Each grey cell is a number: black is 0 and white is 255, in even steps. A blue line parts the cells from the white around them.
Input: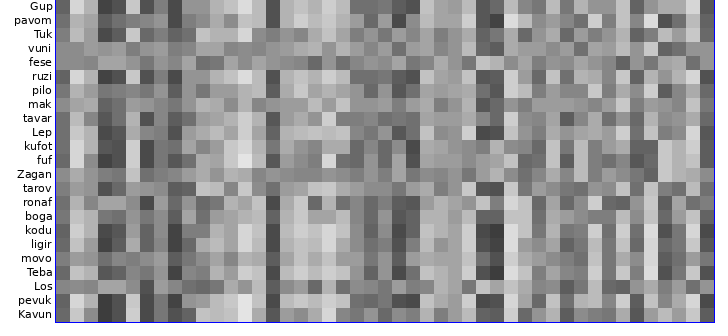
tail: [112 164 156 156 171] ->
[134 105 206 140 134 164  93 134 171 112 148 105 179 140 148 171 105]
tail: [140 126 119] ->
[171  87 156 187 156 200  93]

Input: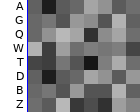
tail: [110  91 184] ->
[ 56  77  49 158 132]
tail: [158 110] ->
[126 118 126  69]

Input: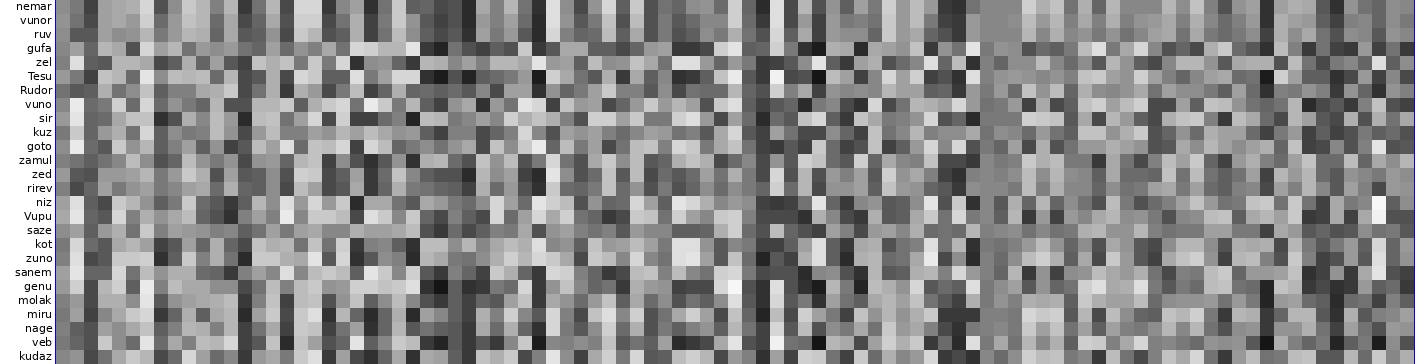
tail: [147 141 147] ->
[ 88  21 175 128 101 121  36  95 121  28 141  81]
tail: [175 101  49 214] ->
[121  88 141 207 107 175  81 121  95 128 147  95 182 114  65 214  88 188
  81 141 121 168 114 201 153 168 128  73  49 121 128 135 121 201 160 194
 114 160  95 160 128 121 141 182 135 182 114  81 141 147  57 147 147 175
 114  65 160 114  81 153 147]
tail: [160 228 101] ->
[101 214 114 188 147 175 175 107 101  57 128 160 135 222 135 188 201 188
  95 228 201 135 207  88  57 128 101  65 201 175 101  57 214 207 128 101
  57  73 188 194 128 188 135 114 207 214 121  73  81  81  43 135 141  81
  49 182  88  95 175 182 128 214 153 128 101 182  57 147  65 141 147 188
 168 153 175 114  73 128 121 188 201 101 153 153 160 194  49  65 147  57
 168 228  81  65]
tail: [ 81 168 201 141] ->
[188  88 101 175 194 175  73 107 135  73 147  88 207 194 107  88 207 101
 168 135 128 194  73  73  57 135 121 128 201 175 188 121 121  57 168 114
  73 128 188 160 201 101  65 153 175 128 107 160 194 107 107 188 101 168
 141 182]

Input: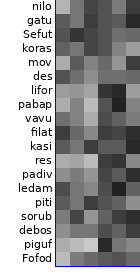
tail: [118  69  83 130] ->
[156]
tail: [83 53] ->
[ 69  83 111 105]
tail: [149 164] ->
[ 53  40 156]
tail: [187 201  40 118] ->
[136]
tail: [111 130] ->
[172  77  98 124]

